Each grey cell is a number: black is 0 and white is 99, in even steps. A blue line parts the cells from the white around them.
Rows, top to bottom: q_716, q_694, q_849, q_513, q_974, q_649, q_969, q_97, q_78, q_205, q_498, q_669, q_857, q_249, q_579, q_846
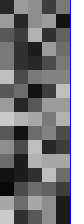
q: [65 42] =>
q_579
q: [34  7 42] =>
q_205

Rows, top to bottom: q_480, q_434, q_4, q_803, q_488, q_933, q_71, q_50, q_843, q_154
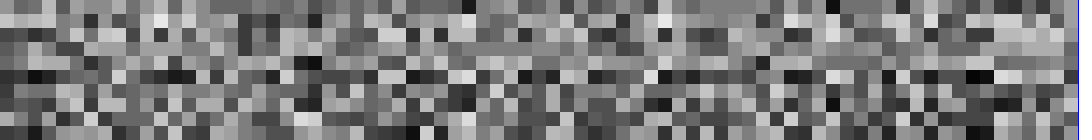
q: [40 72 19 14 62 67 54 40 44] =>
q_50
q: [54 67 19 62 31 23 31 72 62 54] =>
q_4
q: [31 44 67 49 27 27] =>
q_843
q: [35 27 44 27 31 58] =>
q_71
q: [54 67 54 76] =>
q_488
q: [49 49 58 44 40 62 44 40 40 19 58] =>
q_71

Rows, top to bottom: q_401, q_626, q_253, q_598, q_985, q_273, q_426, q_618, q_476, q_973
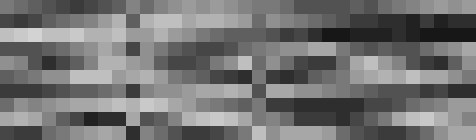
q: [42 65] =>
q_985
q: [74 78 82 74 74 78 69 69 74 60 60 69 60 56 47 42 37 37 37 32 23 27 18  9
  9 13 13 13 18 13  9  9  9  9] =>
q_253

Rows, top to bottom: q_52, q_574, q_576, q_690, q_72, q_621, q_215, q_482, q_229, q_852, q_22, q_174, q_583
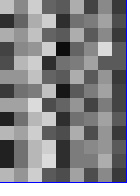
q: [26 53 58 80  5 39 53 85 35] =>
q_690
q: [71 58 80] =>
q_583
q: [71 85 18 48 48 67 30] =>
q_174
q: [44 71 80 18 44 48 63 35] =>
q_229

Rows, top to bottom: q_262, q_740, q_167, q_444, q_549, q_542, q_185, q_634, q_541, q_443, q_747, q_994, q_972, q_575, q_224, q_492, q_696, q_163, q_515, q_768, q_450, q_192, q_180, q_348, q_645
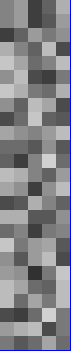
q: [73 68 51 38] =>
q_972
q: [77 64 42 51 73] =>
q_549
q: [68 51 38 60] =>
q_972

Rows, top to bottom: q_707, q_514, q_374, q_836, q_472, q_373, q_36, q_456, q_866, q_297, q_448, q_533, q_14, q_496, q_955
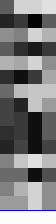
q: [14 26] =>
q_448
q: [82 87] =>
q_707
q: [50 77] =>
q_533
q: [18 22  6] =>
q_297
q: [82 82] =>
q_707
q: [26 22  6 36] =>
q_866
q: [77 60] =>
q_456

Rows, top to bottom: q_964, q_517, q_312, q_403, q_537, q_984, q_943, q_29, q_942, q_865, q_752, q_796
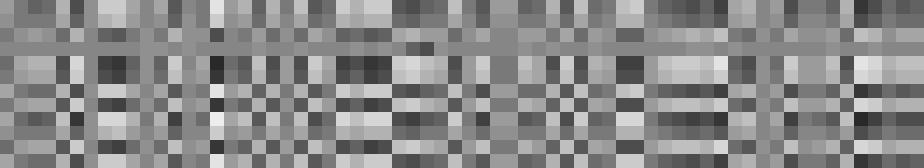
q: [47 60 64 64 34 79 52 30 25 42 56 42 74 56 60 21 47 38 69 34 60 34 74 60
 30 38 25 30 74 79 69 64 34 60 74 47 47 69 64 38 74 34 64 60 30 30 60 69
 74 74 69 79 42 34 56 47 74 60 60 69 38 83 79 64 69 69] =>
q_984
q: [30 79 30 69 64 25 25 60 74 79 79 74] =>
q_537
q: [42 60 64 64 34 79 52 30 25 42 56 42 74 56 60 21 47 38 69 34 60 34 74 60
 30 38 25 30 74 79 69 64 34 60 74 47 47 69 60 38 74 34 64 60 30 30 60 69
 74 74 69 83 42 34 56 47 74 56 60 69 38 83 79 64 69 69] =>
q_752
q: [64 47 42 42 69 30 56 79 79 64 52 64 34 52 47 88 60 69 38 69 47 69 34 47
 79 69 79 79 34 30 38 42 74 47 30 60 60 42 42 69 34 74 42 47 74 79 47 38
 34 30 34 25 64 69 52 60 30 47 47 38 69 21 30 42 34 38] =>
q_943
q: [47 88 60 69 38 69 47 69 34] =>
q_943

